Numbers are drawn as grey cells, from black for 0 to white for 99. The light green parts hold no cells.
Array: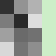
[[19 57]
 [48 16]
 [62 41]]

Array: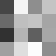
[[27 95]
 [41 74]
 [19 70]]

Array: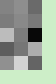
[[51 55]
 [48 53]
 [73 48]]

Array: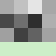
[[66 75]
 [28 43]
 [62 25]]

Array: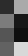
[[17 66]
 [48  9]
 [33  6]]

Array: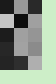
[[10 59]
 [76  5]
 [11 62]]

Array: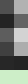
[[31 69]
 [14 39]
 [36 82]]
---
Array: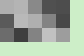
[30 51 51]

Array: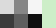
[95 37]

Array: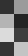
[60 70]

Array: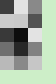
[53 78 22]

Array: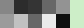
[57 91]

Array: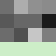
[54 40 31]

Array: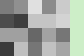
[79 76 40 74]

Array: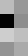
[59  1]
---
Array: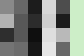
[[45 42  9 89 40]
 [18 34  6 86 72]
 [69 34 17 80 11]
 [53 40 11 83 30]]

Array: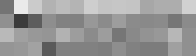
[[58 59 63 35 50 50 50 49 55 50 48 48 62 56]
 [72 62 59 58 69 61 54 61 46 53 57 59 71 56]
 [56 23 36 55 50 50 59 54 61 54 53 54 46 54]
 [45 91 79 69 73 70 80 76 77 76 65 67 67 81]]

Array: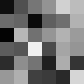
[[59 68 25 23 16 83]
 [17 55 45 12 67 20]
 [36 33 93 29 64 58]
 [ 1 71 44 58 69 60]
 [42 39  4 37 43 69]
 [ 6 31 46 57 81 73]]

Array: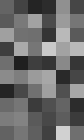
[[38 46 37 25 81 43]
 [48 51 35 28 36 23]
 [41 46 23 31 39 17]
 [14 28 44 62 31 65]
 [54 49 60 65 16 27]
 [43 12 24 20 53 21]
 [24 66 46 78 63 72]
 [62 44 43 20 72 35]
 [35 47 63 29 60 46]
 [39 26 14 17 56 27]]

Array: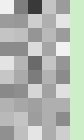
[[56 74 89 67 80]
 [72 76 61 68 54]
 [69 65 62 68 68]
 [53 55 83 63 87]
 [77 66 48 69 54]
 [88 70 41 76 58]
 [54 54 85 64 94]
 [76 74 58 72 60]
 [60 59 80 68 89]
 [93 49 22 76 60]]

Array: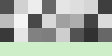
[[22 89 50 49 80 32 19 40]
 [73 95 28 84 62 67 26 85]
 [31 81 92 40 89 86 83 24]]

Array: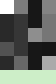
[[16 40  9 66]
 [32 21  9  8]
 [16 21 55 46]
 [16 21  9 46]
 [99 48  9 51]]

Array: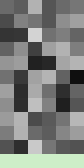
[[32 18 78 46 34 32]
 [48 69 41 36 52 61]
 [60 70 29 35 45 71]
 [55 18 74 50 12 33]
 [62 17 66 43 18 39]
 [44 22 63 70 38  6]
 [58 61 13 15 64 70]
 [38 55 25 62 69 49]
 [20 21 82 44 49 39]
 [29 50 45 33 55 62]
 [41 36 69 33 41 46]]
